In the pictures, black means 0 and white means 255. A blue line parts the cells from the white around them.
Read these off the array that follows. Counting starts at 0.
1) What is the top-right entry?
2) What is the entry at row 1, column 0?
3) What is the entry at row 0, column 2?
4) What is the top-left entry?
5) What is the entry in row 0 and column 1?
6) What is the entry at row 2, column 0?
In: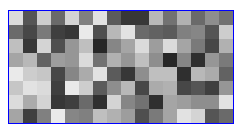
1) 114
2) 106
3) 205
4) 219
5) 85
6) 191

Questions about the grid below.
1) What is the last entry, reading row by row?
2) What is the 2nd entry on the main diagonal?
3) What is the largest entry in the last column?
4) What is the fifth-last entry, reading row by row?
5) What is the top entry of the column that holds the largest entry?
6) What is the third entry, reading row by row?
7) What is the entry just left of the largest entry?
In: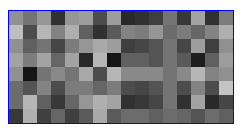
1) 96
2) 76
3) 196
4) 108
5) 124
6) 150
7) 76

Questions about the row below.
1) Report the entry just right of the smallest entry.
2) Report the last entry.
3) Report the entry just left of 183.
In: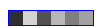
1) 212
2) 161
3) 82

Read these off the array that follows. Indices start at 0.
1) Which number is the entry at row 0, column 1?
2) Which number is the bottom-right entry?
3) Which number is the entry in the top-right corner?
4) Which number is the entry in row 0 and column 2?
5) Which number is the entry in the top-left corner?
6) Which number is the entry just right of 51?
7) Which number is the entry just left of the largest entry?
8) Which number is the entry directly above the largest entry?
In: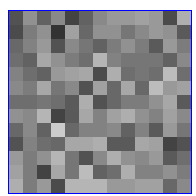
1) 145
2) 137
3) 174
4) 98
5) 82
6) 161
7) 98
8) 67

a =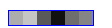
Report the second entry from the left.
197
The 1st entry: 172
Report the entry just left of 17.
89

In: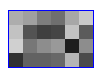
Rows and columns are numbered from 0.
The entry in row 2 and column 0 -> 208
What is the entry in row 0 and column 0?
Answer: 173
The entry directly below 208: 49
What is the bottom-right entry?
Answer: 75
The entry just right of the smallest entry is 141
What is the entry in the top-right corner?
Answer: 201
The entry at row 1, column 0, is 194

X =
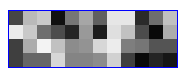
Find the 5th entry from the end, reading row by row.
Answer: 209
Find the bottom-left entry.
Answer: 63
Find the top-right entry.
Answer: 193
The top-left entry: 70
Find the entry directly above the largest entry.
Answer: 110
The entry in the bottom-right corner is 22
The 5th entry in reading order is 118
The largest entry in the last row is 215
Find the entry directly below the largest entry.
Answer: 102
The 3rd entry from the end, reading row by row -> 9
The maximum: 243
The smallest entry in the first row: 16
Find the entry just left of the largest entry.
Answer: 172

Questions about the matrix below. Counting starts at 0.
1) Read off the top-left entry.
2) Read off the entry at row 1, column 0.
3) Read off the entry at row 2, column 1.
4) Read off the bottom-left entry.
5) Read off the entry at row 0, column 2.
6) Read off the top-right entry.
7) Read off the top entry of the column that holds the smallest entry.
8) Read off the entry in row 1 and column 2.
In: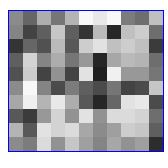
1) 139
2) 132
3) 102
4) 139
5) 173
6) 192
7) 232
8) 95

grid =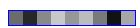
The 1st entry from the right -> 167
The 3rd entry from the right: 122
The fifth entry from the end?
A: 151

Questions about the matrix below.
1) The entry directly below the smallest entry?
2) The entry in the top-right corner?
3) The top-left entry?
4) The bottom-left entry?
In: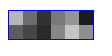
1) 143
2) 28
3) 181
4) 93

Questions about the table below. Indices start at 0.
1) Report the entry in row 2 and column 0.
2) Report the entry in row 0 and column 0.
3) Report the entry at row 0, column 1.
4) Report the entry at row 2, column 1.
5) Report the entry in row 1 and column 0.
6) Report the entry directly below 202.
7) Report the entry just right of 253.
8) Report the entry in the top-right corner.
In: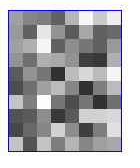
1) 160
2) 160
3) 134
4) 175
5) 153
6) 97
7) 118
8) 238

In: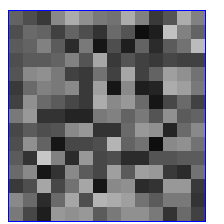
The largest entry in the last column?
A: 187
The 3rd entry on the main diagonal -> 129
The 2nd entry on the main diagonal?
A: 106
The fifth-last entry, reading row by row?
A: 144
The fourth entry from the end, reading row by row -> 121
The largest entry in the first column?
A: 137
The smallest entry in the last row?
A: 30
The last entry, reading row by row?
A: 65
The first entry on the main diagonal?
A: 99
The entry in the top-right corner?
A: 129
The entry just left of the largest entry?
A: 51
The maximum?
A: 199
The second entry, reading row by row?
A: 78
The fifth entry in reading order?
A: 172
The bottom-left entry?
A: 121
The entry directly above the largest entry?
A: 99
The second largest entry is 193
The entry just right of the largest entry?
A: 129
